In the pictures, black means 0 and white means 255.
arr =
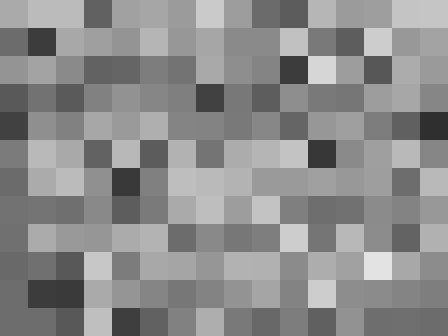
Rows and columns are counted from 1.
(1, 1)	170
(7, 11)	154
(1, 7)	155
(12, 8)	174
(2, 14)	205
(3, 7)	115
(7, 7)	190
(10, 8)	150
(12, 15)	111
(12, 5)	62
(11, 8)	131
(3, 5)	101
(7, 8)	186
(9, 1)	112
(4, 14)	157
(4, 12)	121
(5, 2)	143
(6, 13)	138
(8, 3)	111
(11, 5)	149
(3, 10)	132
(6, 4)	98
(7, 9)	179
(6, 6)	92
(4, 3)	90
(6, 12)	55
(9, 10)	126
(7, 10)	154
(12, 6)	97
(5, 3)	129
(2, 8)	166
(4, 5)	146
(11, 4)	170
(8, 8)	190
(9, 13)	184
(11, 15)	132
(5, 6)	175

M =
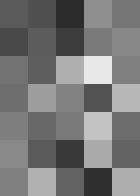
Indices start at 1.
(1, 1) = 90
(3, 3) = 175
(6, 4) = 171
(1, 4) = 143
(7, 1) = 128
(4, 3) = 130
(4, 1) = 110
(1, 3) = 44
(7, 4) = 47

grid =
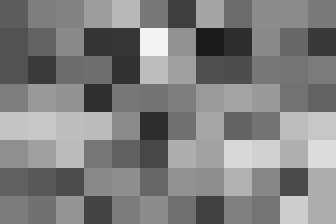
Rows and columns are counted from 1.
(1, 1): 92
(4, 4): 47
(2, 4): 52
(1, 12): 122
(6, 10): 209
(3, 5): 50
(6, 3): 187
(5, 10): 115
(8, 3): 149
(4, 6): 115
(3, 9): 77
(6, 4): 119
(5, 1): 196
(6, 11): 176
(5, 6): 45
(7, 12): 173
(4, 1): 125
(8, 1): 123
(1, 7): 62
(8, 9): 128
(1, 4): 157
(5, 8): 166
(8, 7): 112
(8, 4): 68
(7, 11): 73
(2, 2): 98
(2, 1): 82

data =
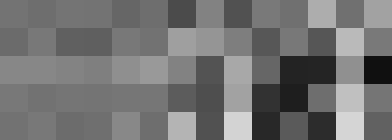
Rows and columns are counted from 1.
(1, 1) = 115
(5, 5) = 136
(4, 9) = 162
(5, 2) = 120
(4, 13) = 192
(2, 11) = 120
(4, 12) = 110
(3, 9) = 168
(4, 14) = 117
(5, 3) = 108
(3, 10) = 102
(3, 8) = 83
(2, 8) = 149
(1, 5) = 102
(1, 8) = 130
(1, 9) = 81
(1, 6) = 110
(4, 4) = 116
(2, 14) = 121
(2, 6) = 114
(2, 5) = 120
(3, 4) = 127

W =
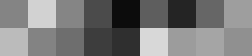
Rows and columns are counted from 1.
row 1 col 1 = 132
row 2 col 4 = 61
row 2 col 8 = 165
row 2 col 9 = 144
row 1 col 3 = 133
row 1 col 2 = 210

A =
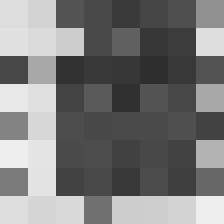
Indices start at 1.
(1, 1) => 221
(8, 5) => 205
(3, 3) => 50
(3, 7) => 56
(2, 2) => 219
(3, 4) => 57
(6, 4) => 77
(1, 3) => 83
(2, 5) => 97
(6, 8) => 179
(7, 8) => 103
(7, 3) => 66
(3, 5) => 55
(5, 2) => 215
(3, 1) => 72
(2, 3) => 205
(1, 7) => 79
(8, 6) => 206
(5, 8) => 66

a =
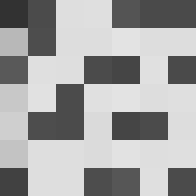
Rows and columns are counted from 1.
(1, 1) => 50
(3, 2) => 223
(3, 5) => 69
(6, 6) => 222
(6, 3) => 222
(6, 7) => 223
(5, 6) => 75
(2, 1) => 184
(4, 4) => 224
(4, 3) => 75
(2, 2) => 77
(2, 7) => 221
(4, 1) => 200
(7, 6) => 223

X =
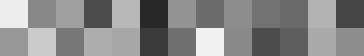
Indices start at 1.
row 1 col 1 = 237
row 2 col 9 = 138
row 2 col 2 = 203
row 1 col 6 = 40
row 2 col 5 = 167
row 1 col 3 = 159
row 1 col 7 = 147
